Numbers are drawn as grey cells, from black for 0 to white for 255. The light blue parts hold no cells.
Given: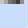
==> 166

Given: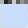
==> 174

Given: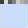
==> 204

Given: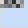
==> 183

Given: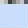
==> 196

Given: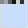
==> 164

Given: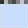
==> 183
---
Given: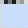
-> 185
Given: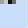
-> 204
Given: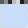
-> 215
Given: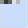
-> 97
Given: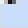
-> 184
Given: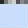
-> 82
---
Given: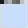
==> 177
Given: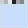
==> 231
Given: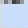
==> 179
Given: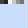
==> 242
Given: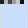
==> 73
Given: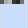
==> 185
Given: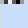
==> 237
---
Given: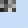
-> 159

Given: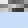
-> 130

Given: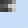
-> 83

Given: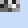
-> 34

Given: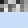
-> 154

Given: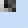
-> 201

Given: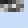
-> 127
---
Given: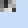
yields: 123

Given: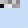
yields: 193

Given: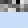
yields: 154

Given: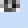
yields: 163

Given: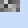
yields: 147

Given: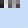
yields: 56
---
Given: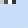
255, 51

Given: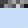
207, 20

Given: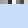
244, 50

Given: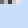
232, 65

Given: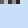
197, 39

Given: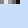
232, 20

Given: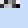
244, 7
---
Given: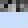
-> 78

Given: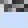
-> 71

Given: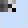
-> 211

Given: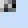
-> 129

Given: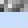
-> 121

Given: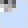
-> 155

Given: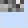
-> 229

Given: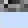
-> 116

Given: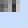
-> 88
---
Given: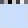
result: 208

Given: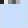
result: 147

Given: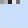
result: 40

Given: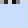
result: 215

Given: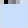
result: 148

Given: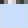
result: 205

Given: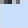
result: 44

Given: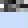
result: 144
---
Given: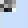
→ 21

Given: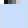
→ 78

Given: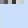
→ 55

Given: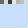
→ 231

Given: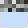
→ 75

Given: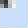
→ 78
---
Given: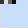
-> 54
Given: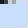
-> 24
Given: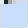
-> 235
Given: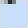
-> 201
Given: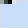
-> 162
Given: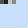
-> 78
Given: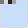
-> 123
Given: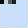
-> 6
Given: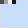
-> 79
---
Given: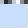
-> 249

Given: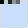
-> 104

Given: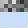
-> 97

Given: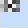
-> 91

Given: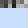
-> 144

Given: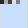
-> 126

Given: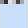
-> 67

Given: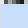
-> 56

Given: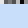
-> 188
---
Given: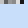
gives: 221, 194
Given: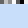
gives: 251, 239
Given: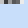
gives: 235, 195
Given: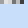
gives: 227, 215
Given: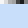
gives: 246, 218
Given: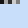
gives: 204, 167
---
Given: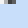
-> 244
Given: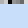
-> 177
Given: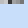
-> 189
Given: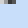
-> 210
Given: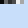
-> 7
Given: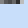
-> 130
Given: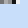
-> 116
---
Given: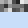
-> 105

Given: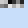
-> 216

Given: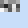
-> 233

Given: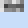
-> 89

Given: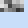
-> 142

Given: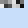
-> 197
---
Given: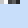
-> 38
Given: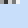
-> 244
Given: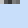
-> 109
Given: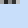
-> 193
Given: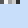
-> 46
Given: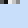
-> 139
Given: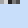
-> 78
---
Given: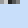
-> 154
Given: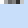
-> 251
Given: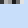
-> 54
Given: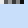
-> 234
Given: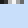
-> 26
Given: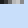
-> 27
